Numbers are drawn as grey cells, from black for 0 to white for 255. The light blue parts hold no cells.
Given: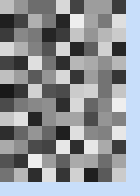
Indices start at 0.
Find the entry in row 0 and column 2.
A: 109
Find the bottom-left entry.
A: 115
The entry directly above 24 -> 191
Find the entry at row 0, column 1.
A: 149
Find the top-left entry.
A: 191
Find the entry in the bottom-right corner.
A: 203
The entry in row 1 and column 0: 31
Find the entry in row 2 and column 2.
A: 121
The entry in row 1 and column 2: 176
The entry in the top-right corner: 59
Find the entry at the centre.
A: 75

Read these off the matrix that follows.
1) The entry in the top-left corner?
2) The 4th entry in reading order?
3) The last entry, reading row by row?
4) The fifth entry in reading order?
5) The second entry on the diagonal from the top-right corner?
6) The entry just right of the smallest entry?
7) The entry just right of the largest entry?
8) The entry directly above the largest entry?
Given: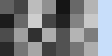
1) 97
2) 144
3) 173
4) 21
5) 131
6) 104
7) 69
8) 188

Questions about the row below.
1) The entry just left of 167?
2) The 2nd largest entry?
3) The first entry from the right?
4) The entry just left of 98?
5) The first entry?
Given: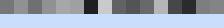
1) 145
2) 182
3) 132
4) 202
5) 119

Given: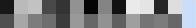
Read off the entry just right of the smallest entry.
132
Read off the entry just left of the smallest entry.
146
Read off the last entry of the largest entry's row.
222
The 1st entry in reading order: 24
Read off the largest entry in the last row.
167
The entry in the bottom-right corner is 103
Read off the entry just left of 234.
17
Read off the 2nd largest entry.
228

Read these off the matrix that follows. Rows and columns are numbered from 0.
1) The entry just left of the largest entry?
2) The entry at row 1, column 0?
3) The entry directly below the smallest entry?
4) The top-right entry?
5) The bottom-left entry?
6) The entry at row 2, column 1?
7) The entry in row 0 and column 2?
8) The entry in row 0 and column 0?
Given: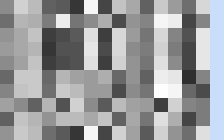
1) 117
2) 110
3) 104
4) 215
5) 147
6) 168
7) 187
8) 139

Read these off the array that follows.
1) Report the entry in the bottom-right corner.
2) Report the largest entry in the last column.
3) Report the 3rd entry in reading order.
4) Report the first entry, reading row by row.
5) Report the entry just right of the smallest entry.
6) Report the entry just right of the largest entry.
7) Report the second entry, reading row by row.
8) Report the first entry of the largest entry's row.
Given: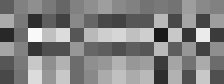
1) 79
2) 158
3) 143
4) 94
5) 200
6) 192
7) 129
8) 40

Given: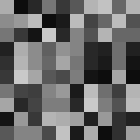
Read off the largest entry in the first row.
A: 194
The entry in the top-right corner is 180
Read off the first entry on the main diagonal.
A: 173
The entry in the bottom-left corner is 88
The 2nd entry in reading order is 13
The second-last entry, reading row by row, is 48
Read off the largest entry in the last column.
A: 188
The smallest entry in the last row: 13
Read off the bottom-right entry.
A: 160
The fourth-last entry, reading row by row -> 173

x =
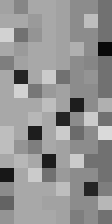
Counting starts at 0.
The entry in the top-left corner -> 162
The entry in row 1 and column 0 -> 168
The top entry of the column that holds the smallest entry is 113
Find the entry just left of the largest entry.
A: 140
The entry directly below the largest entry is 113
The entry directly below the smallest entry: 113
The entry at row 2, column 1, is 113
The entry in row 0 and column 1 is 134
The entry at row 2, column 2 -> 148
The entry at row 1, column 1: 168
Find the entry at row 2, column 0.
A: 210
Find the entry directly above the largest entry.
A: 113
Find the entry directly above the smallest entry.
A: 113
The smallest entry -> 9
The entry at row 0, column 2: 168
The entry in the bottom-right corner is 113

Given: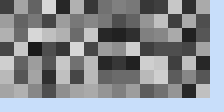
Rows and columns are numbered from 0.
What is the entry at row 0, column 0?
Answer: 63
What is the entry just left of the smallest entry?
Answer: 199
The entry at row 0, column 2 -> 99
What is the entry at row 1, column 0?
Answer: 157
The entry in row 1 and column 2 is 120
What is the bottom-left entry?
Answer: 164
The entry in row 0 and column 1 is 164
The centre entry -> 157
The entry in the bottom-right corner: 192
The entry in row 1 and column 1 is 99
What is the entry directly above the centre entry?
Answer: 39
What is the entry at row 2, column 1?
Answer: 107
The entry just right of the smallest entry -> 78
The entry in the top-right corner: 170
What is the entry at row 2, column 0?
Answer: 177
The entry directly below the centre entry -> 39

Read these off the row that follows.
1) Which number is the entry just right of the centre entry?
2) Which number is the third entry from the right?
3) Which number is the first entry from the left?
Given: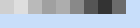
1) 137
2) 85
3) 207

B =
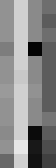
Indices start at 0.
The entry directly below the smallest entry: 138
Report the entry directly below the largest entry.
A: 208
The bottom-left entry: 104
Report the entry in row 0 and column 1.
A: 208
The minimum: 3
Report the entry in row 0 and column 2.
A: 138
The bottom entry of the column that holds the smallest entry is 18
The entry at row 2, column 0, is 146
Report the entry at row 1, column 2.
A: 138
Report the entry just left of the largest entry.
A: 146
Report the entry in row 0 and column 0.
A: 146
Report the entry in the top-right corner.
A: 110
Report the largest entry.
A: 231
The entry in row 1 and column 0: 146

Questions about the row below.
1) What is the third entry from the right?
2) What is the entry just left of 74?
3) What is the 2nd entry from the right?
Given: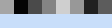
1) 152
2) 4
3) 32
